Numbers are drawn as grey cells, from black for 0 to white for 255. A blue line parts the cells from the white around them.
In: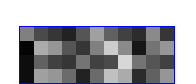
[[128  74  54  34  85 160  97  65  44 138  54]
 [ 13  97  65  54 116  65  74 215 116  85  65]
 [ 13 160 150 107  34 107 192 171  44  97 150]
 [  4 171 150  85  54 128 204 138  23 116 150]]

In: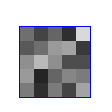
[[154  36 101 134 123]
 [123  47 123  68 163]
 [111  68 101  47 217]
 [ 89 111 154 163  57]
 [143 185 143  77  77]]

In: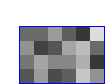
[[146  66  85 165 188 106]
 [106 106 155  95  55 221]
 [ 85 155  75  95 197 146]
 [117 165 135 135 176  55]]

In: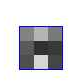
[[ 90  48  57]
 [131 180 122]
 [ 79 213  69]]

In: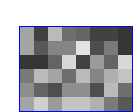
[[ 54  54 100 216  66 154 100 216]
 [165  66 186 110 100  66  66  54]
 [165  88 133 133 226  78 122  54]
 [142 100  78 142 142  78 186 110]
 [122 186 165 110 186 133 176 195]
 [165 207 154 195 195 176 122  88]]

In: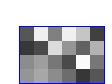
[[ 55  74 220 149  98 178]
 [140 158 119  74 250 119]
 [149 167 140 109  55  86]
 [ 86 240 128 240 197  64]]
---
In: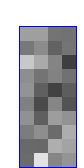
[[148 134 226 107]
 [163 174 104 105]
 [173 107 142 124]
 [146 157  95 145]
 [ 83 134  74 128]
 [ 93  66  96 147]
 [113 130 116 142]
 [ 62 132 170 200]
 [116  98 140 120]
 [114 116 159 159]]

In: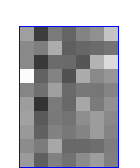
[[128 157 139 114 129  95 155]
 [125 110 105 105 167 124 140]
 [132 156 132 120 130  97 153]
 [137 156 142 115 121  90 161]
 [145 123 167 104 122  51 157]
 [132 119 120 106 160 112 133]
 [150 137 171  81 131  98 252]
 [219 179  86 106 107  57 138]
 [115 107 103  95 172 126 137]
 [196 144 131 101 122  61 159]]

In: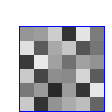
[[101 189 171 147  51 201]
 [231  53 155  41 154 121]
 [ 91 213 137 142  70 202]
 [147 161 113 161 233  58]
 [117  84 197 169  91 224]
 [124 229  52 205 157 150]]

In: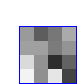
[[ 66 230 144 243]
 [ 98  45 146 218]
 [148 123 160 160]
 [170 119  93 154]]

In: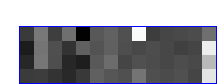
[[228  69  80  75  79 116  80  86  96  57  41  51  61  59]
 [185  73  77  71  76  80  69 108  89  30  39  78 118  39]
 [237  69  64  71  77  72  78  96  83  96  51  79 116  28]
 [111  76  73  70  61 250  80  97  88   2 111  62 120  58]]

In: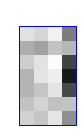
[[144 229 197 209]
 [195 193 211 194]
 [ 73 228 197 180]
 [ 25 238 228 179]
 [ 67 252 226 205]
 [183 195 162 173]
 [125 241 214 225]]

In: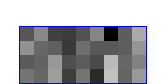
[[153 100 193  42 116  62 158 103 116]
 [129 103 186  74  92  78 152  99  90]
 [149  94  89  89 111  57  95 103 145]
 [170  93   1 133  82  60  64 136  86]]
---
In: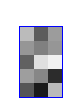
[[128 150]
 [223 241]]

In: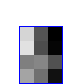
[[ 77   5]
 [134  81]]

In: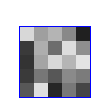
[[174 109]
 [164 216]]

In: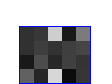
[[62 51]
 [76 39]]

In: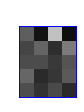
[[100  46]
 [ 76  57]]

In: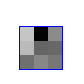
[[101 104]
 [135 119]]

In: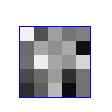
[[167 143]
 [238 167]]
